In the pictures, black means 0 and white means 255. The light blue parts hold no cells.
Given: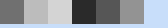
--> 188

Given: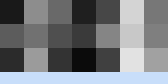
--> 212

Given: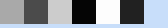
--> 204

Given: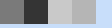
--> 181

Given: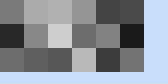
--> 185

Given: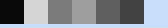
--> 158

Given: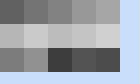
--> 202
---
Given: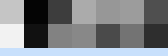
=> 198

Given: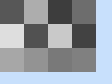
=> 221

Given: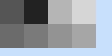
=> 85

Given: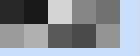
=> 40

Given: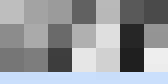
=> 140

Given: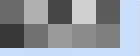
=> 106
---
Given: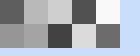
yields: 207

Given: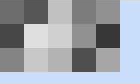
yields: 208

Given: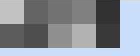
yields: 114

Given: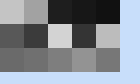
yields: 211

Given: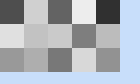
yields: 202

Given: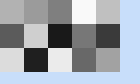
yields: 25

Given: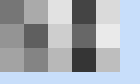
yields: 206

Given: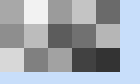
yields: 92
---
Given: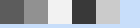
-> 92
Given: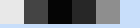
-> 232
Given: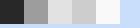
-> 40
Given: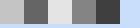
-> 196
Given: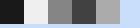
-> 25
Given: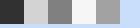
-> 49
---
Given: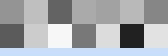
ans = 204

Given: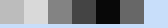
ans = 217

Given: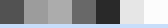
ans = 156

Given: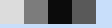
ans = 124

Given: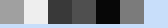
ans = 238

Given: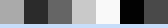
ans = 43

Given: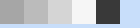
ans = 187

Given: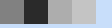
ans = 42
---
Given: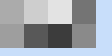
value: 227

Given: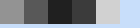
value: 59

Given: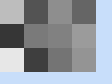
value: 142

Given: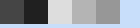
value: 180

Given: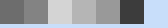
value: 153

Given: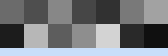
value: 121

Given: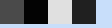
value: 224

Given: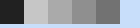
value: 143

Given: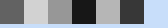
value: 182

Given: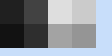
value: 222
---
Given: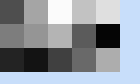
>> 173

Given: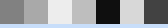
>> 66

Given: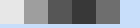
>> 110

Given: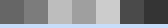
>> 52

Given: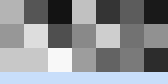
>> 44

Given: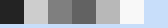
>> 248

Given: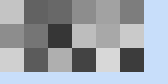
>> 60

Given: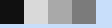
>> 123

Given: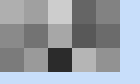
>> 146
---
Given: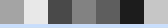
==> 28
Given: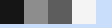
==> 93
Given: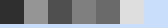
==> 106
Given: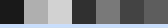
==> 67
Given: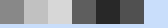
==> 40
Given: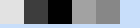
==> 162
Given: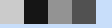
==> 147
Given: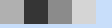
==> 139
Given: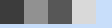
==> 87
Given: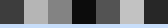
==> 194
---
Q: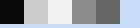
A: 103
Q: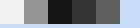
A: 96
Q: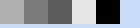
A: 1
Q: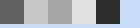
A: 46
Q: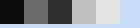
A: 227
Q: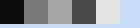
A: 227
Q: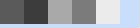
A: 235
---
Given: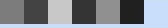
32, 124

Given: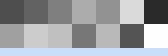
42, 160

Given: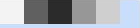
207, 243

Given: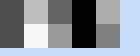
174, 78

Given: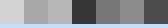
75, 210

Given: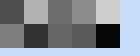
207, 126

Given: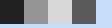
90, 33

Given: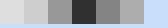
173, 222

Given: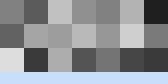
31, 221
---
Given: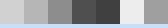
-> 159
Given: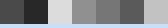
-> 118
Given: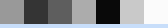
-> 153
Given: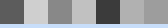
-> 157
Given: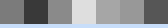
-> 138
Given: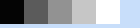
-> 146
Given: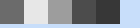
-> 107
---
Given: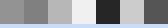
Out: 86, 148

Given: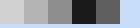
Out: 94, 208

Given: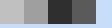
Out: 89, 193

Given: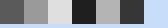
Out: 55, 90

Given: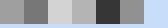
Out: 145, 159

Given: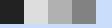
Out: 129, 33

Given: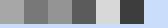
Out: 62, 167

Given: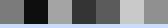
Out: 145, 123

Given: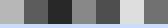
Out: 113, 183

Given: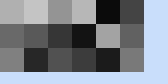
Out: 68, 128
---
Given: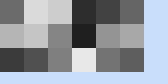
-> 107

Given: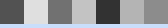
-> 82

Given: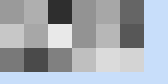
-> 154

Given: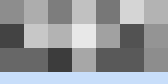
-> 141

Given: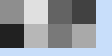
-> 142

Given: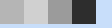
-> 181
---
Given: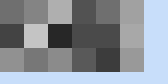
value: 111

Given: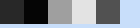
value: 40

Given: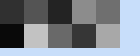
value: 48

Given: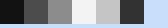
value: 18

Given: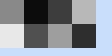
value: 137

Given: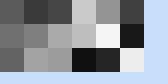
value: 91

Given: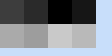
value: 61

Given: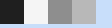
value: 31

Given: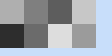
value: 175
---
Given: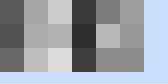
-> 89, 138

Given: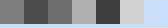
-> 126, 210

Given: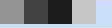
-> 147, 198

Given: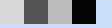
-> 215, 4

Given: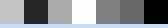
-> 194, 1

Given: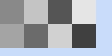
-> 137, 65
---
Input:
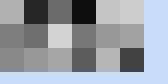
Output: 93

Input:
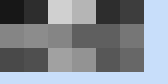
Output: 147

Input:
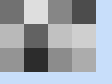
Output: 44

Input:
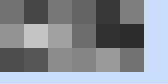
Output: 134

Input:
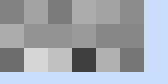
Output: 63

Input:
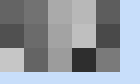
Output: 156
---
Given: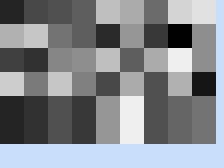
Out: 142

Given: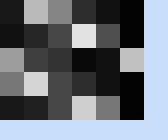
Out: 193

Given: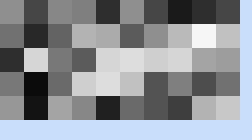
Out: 157

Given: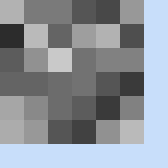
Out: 129

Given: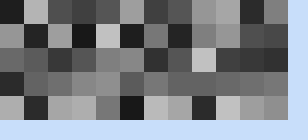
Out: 49

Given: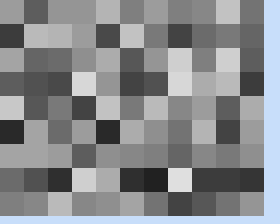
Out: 93

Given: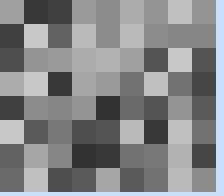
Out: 85

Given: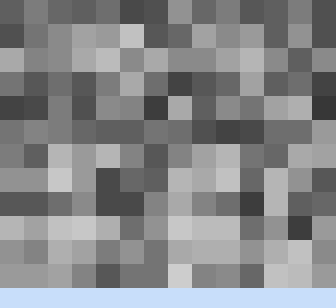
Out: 138

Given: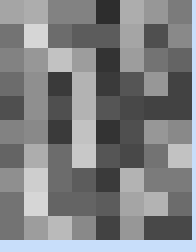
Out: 100
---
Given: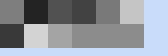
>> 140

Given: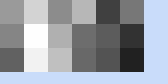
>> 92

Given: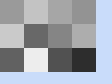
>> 132

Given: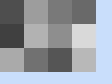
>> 142

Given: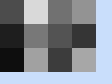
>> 83

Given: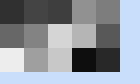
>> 181

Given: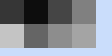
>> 141
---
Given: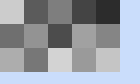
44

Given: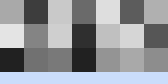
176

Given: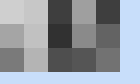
62

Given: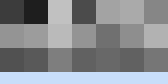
134

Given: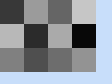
198

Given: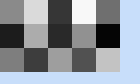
111

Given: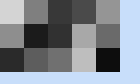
149

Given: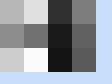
125
